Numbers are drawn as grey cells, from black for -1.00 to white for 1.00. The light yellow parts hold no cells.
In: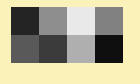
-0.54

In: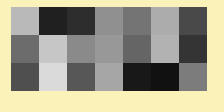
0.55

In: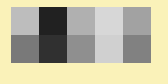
-0.62

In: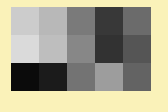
0.49

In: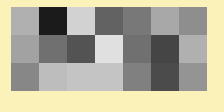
-0.12

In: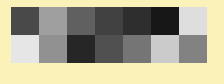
0.14

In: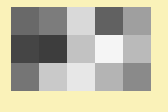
-0.52

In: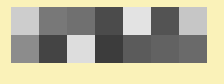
-0.47
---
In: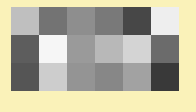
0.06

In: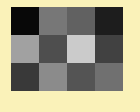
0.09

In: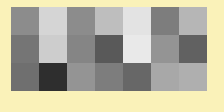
-0.19

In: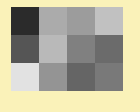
0.16

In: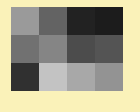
0.53

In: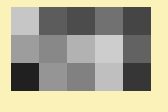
0.01

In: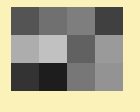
-0.77

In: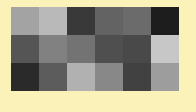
0.07
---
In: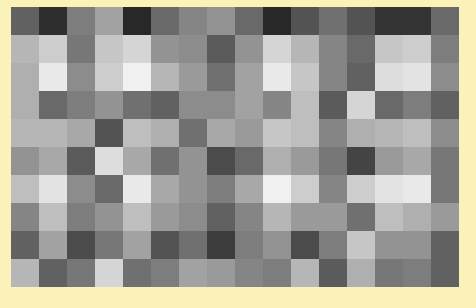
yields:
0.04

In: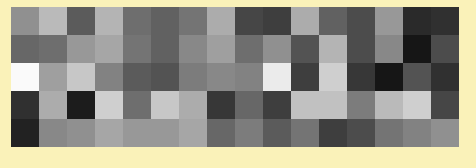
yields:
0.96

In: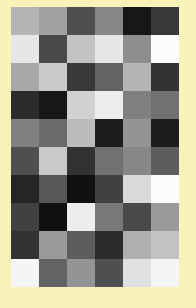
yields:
-0.49

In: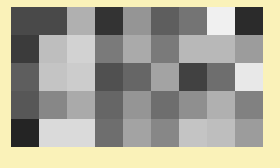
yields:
-0.26

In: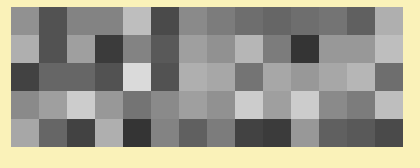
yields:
-0.48

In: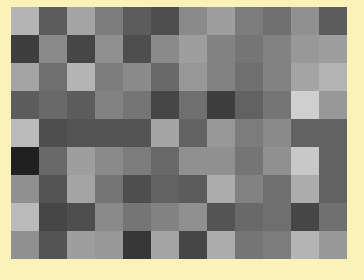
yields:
0.13

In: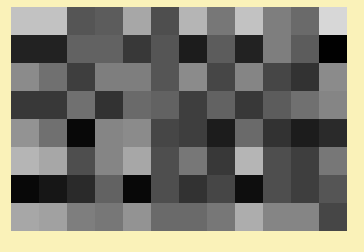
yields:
0.42

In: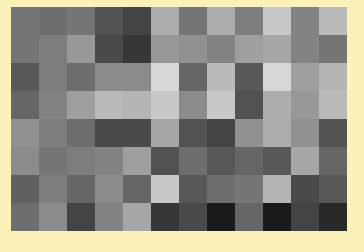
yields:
0.09
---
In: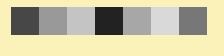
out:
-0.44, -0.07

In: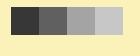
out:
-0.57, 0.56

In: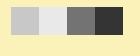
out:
0.57, -0.59

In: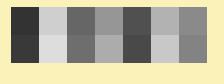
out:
-0.60, 0.03

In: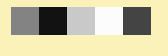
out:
0.03, -0.47

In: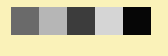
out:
-0.17, -0.95

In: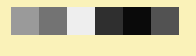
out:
0.21, -0.36
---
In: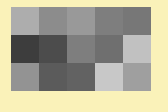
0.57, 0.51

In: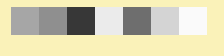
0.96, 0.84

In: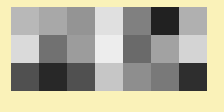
0.86, 0.76

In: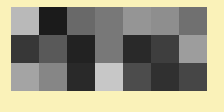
0.56, 0.45

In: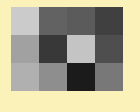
0.59, 0.54

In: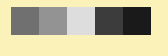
0.73, 0.15

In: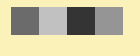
0.51, 0.17

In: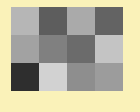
0.65, 0.54

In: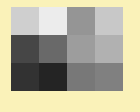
0.85, 0.62

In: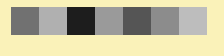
0.48, 0.38
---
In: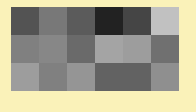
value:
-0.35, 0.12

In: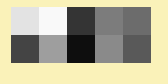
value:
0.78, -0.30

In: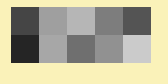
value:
-0.46, 0.59

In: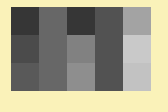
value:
-0.58, 0.52

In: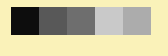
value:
-0.90, 0.35

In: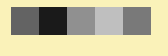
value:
-0.22, -0.05

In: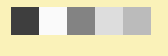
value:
-0.51, 0.47

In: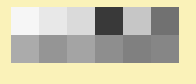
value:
0.93, 0.05
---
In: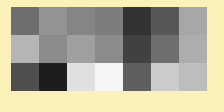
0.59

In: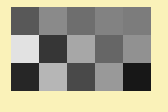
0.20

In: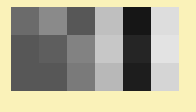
-0.77

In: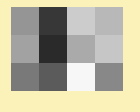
0.94

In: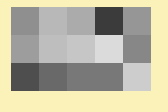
-0.06

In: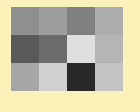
-0.68

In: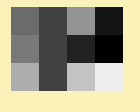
0.53
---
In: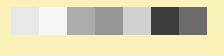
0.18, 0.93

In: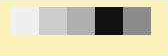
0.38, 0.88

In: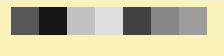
0.74, 0.74

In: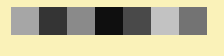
-0.88, 0.52

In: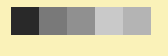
0.13, 0.58

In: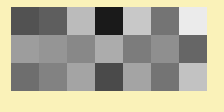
0.35, 0.84

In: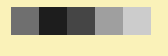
-0.46, 0.60

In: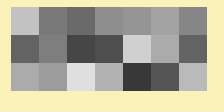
-0.39, 0.75

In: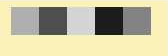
0.66, 0.66
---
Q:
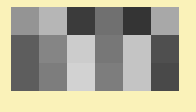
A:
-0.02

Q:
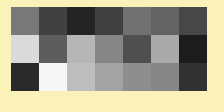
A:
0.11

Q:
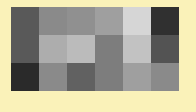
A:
-0.02

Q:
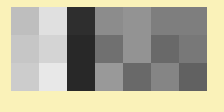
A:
-0.18

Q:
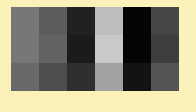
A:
0.27

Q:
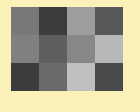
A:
-0.16
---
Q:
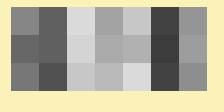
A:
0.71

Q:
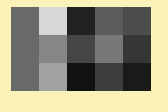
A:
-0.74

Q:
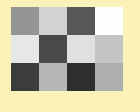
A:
-0.32

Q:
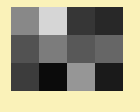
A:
-0.58

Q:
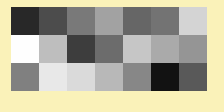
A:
-0.05

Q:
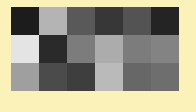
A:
-0.30

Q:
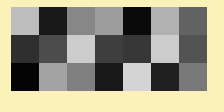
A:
0.06

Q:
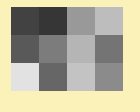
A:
0.20

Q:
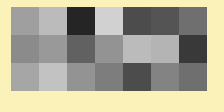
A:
-0.71

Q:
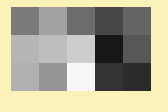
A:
-0.15
